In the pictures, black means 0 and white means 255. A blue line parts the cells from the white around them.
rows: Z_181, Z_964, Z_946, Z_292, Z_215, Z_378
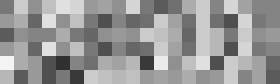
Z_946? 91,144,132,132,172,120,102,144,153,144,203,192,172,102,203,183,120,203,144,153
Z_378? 183,91,153,79,120,57,203,192,183,192,153,162,153,172,144,153,203,132,162,91
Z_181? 120,203,144,192,224,214,153,162,144,214,120,91,111,172,203,132,214,162,132,132

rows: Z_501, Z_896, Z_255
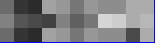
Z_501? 108,53,43,162,151,119,151,141,141,172,172
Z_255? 108,53,43,162,151,119,151,141,141,74,172
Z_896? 130,85,74,65,130,96,119,214,205,172,184

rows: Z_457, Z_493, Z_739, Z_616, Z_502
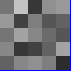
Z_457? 117,195,55,144,153
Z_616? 135,55,65,98,163
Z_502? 98,135,144,126,44
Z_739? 117,163,135,107,86

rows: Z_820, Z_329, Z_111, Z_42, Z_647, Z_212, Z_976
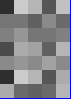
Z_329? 118,118,97,138,106
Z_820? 46,203,181,86,193
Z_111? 128,150,118,118,128
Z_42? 75,171,162,97,181

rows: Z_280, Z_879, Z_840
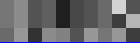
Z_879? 118,139,83,95,31,72,83,106,61,181
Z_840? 106,151,50,139,130,83,151,118,151,61
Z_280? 118,139,83,95,31,72,83,106,211,83

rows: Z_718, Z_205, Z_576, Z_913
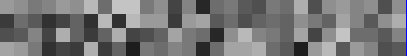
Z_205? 59,109,89,49,68,99,49,185,49,185,154,154,59,154,164,89,109,79,99,109,99,143,121,99,164,132,89,143,174
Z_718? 154,143,121,132,154,143,185,109,196,196,121,143,68,132,39,109,121,89,79,121,109,174,79,143,154,132,143,79,143
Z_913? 164,154,121,49,68,59,174,59,99,29,121,109,132,121,39,109,164,164,174,109,89,29,154,185,89,154,132,79,89

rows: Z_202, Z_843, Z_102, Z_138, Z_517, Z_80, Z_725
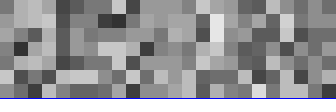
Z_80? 199,79,120,79,188,199,199,142,110,199,110,188,153,188,100,110,110,188,70,100,188,70,142,177
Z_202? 120,177,188,165,70,91,120,120,199,70,153,153,153,130,199,165,153,100,91,188,142,110,142,110
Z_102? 165,130,91,177,91,153,120,130,130,153,153,120,177,165,79,230,142,153,91,91,199,79,110,110

